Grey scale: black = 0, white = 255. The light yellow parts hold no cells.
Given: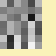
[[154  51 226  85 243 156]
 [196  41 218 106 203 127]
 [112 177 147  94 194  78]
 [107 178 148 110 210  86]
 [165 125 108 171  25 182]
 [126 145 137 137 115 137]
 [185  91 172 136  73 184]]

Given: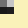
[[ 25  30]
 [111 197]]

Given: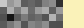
[[ 90 120 146  85 134 122 142  80  79]
 [ 80  22  92 124  98 108  84 180 110]
 [ 95 175 127 168 107 155 172  96 154]
 [200 152 172  93 102  89 129 140  48]]

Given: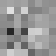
[[170 207 188 186 102 138 132 154]
 [138  91 172  99 159 186 164 143]
 [149 133 122 148 190 165 167 150]
 [127  37 141  68 205 208 181 134]
 [139 140 167 135 146 164 163 155]
 [142 122 166 124 154 171 162 150]
 [165 224 147 209 129 131 142 157]
 [159 164 158 162 139 160 145 142]]

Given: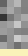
[[164 143 112 140]
 [106 146 203 182]
 [157 149 132 128]
 [152 162 199 145]
 [ 53 120 148 169]
 [142 168 142 128]
 [100 161 183 130]]

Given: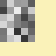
[[124 198 221  56 141]
 [118 226  51 189 103]
 [214 173 129 110  88]
 [187 216 130  69 128]
 [ 66 158 236 110 201]
 [103 207 154 158  93]]

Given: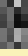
[[ 90 120  54 110]
 [115  76 173 123]
 [116  83 169 134]
 [ 63  99  14  22]
 [ 69 108  17  47]
 [ 85 108  43  74]
 [109  44 195  70]]

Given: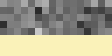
[[100 115 133 106  85 199 136 108 130 106 113 106  54 100 127 136]
 [ 47 126 125 142 152 129  99 130 144 109 120  55  90  93 122  87]
 [131 129 110 137 145  79  95 116  93 123 112 137 123  98 113  64]
 [102 100 135 115 141  43 146  96 134  98 113 102  55  79  66  91]
 [153 131 135 169 109 159 173 100 128 109 111 104 123 165  96 161]]
